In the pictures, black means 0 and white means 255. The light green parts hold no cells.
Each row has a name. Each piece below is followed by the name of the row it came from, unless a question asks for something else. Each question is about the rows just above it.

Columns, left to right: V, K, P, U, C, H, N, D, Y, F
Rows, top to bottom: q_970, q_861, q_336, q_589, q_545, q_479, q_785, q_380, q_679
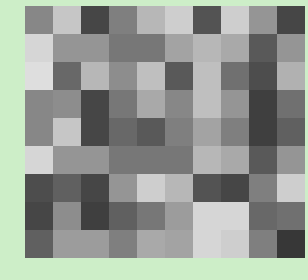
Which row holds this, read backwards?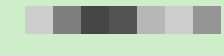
q_785
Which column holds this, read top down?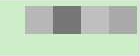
C
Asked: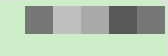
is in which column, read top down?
C
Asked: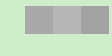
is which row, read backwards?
q_861

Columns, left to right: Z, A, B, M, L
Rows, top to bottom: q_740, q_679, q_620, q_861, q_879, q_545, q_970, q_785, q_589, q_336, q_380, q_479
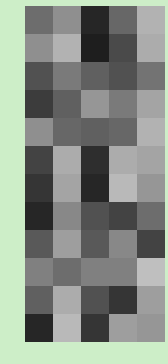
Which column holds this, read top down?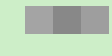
A
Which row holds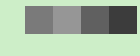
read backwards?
q_861
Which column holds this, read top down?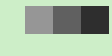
B

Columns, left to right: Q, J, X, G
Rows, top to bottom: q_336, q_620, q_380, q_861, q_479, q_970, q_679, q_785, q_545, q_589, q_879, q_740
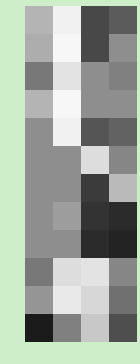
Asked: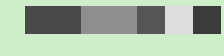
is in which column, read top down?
X
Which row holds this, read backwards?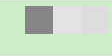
q_589
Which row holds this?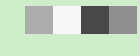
q_620
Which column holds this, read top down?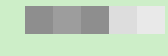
J
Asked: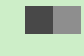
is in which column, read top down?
X
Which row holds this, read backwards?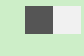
q_479
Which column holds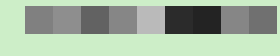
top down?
G

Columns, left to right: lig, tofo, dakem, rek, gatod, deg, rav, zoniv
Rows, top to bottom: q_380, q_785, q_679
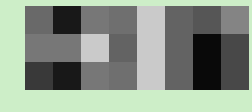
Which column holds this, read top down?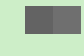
rek
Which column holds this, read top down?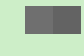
rek
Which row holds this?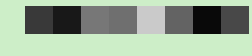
q_679
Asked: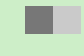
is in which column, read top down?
dakem
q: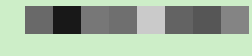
q_380
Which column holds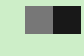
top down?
tofo

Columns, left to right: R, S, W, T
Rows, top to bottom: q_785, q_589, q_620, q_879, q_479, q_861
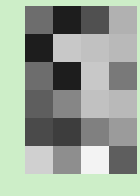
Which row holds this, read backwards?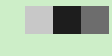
q_620
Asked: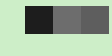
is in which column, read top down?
R
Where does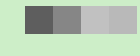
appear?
q_879

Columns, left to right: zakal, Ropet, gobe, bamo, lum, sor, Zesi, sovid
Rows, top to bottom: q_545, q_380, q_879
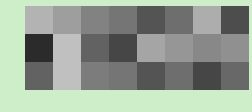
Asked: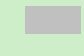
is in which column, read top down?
Ropet
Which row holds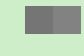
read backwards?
q_545
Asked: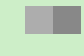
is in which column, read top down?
Zesi
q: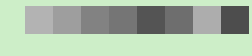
q_545
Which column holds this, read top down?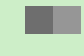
sor

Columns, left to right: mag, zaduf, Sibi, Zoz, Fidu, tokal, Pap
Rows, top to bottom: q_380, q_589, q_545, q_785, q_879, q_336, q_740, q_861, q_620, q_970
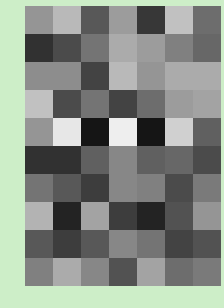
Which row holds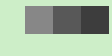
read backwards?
q_620
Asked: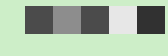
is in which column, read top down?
zaduf
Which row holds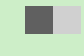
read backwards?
q_879
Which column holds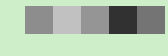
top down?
mag

